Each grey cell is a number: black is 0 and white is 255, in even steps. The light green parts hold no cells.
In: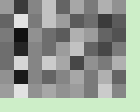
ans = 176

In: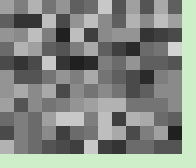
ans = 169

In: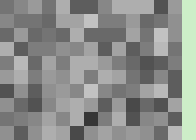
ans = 82

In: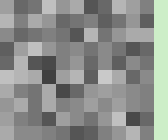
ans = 159

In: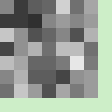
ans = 112

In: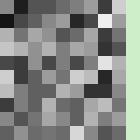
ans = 60
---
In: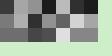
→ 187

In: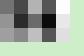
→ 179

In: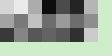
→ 75

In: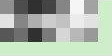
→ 133

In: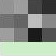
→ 158

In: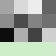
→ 217

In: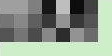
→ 190

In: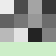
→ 76

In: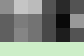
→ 83
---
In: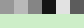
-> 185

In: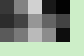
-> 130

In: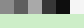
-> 94

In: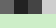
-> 34

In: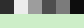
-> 236

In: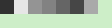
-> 230

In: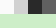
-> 209

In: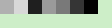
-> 216

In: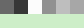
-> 55

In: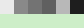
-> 137
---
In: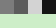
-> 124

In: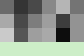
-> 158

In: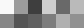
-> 96

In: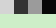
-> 212

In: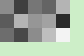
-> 72

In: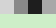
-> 212
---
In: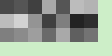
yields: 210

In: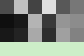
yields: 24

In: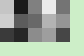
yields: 92

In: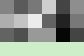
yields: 195

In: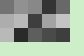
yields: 185

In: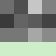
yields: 100

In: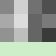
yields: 220

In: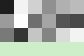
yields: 253

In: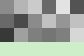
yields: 74
